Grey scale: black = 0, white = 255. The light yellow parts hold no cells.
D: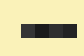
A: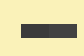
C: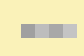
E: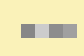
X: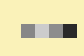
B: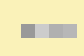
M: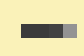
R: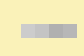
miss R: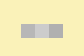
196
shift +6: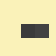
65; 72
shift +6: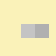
202; 182
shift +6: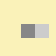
141; 210
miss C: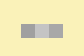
189
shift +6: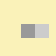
159; 210

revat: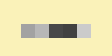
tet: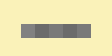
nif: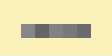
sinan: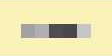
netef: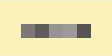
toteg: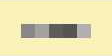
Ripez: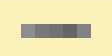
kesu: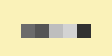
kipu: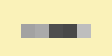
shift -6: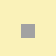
156
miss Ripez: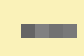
141
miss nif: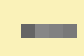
107
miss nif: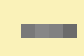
101
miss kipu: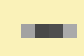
190
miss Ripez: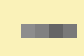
114

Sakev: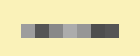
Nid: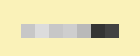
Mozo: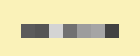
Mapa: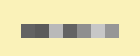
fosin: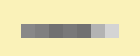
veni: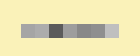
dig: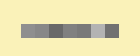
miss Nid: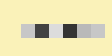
206
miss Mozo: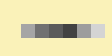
85
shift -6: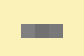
122; 107; 115
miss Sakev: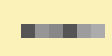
78
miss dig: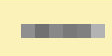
105
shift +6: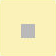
191

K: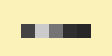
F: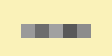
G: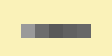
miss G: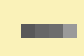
97
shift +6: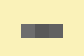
115; 95; 103
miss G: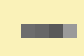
97

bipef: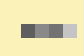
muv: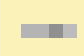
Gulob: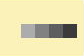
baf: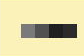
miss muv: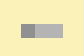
188
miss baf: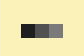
43

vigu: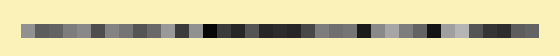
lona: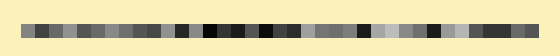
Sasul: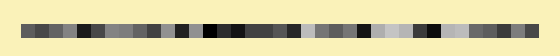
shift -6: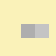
168; 190
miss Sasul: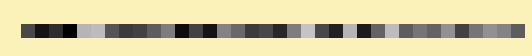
174
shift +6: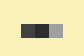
72; 51; 165
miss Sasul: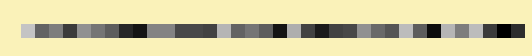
33
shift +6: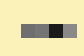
117; 123; 33; 143
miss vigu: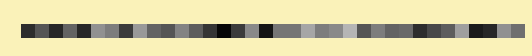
78

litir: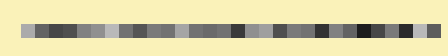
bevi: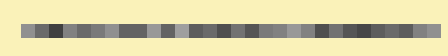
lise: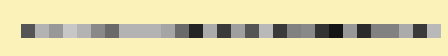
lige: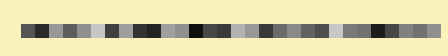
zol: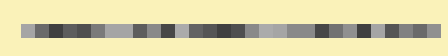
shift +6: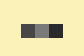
77; 128; 49
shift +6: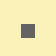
105

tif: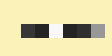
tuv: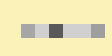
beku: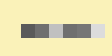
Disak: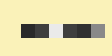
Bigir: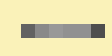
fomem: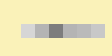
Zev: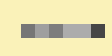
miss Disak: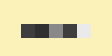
42
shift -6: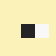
30; 242
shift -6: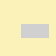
202; 202
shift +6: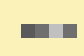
96; 117; 198; 117
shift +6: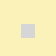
220

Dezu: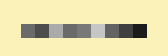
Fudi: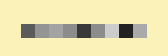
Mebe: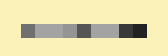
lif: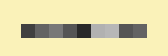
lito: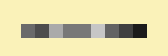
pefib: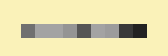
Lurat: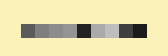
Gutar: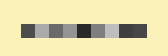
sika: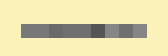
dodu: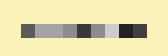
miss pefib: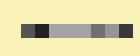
156
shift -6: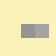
142; 157
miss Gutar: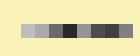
71

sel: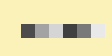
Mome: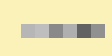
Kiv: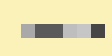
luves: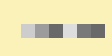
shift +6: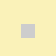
211
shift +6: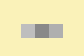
196; 143; 181
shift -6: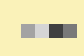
157; 207; 58; 115
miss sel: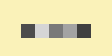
233

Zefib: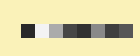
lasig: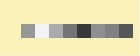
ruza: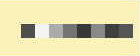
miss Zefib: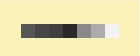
49
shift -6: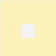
237
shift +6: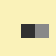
55; 143
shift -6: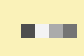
72; 237; 165; 110
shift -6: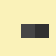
64; 43
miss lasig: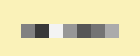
143
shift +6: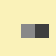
143; 69

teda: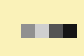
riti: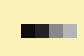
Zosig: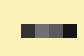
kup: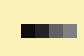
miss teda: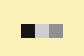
84
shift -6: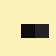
8; 30
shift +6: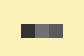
56; 119; 97
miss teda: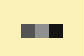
207
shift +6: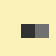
56; 119

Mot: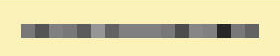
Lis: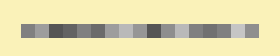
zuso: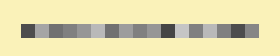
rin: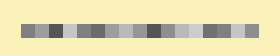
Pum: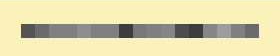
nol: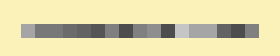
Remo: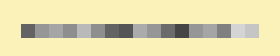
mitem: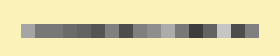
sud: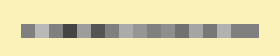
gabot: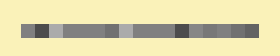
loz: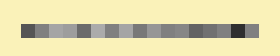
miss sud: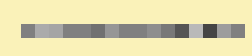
177
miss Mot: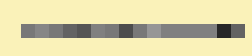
92
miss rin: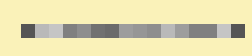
204
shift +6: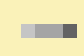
203; 171; 171; 105
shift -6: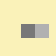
114; 171

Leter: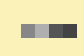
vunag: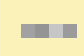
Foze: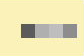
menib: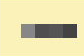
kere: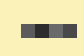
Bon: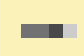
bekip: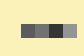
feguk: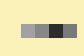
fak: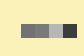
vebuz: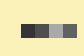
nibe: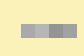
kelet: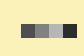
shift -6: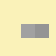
155; 142
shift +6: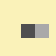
85; 175
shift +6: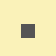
91
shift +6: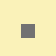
120

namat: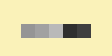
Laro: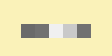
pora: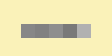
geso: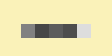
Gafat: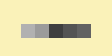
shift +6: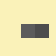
98; 83
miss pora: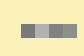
135
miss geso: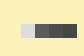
129
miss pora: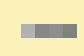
121
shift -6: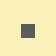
86

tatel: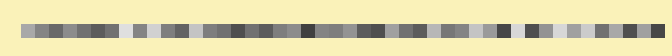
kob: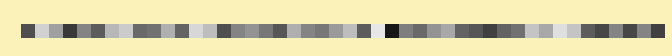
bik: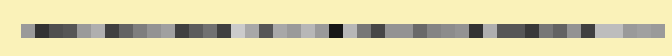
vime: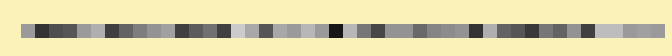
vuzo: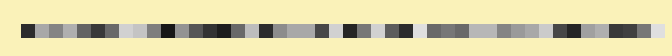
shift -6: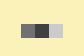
107; 58; 197
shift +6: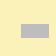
195; 195
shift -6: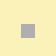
169

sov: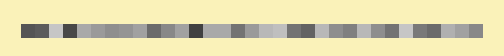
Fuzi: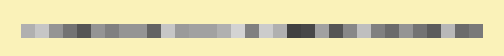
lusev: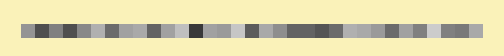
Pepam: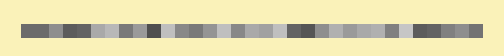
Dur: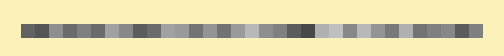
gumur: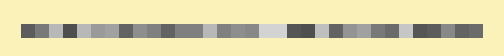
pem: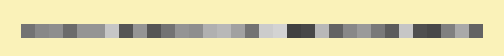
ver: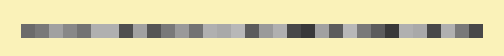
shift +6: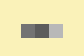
121; 98; 190
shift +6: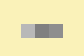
190; 134; 148
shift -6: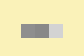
136; 130; 205

